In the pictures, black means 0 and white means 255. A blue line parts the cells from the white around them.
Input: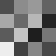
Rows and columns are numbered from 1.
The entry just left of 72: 134
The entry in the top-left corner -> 78
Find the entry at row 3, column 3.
30
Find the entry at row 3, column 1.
91
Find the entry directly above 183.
153

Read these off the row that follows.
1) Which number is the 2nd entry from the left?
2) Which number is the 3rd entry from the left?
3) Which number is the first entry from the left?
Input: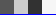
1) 204
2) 50
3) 86

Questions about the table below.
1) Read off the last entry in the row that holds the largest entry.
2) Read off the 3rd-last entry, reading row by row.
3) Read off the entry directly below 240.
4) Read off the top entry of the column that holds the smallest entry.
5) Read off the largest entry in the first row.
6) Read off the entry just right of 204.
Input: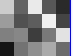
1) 68
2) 143
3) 121
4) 204
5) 234
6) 99
